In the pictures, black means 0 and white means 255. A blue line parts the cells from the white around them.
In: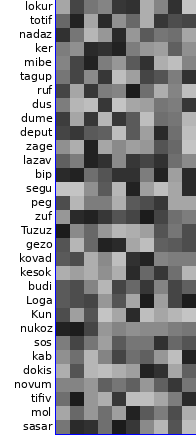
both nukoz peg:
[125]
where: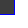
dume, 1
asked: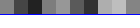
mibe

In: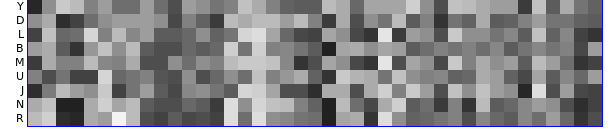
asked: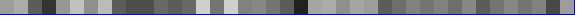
B
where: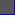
U, 10
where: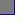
J, 2
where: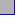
U, 24
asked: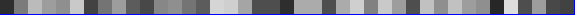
J
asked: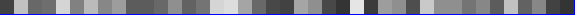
L

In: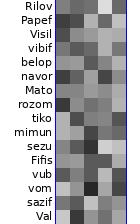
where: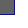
navor, 2
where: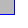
vub, 4
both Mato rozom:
[140]

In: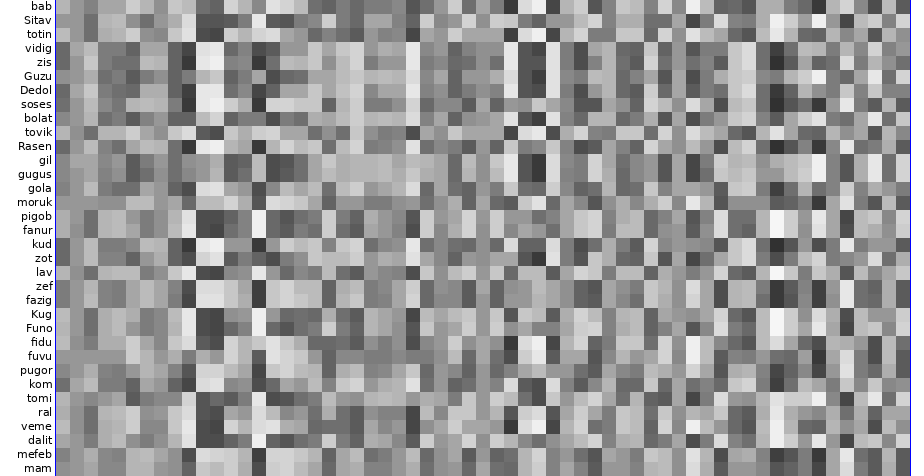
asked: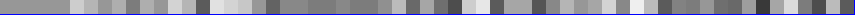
fuvu
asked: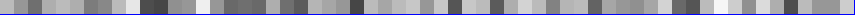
Kug
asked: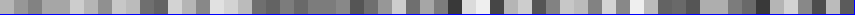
bab
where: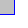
Dedol, 21
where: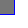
soses, 5

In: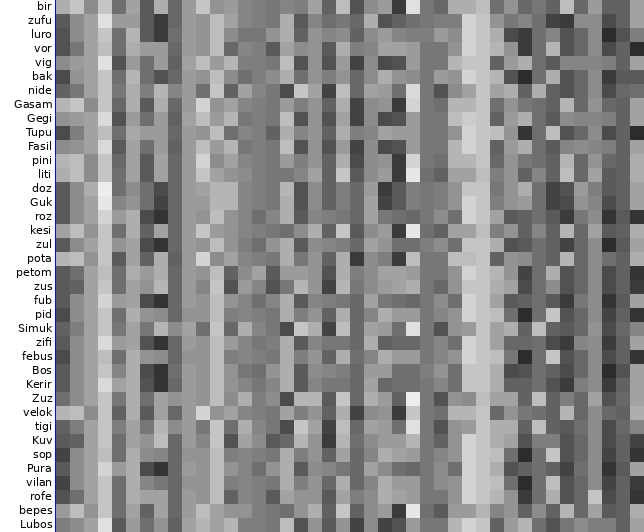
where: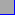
Tupu, 6
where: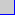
Gegi, 30

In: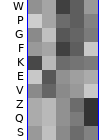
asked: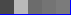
K
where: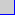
P, 1
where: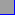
E, 4
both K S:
[108]
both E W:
[145]

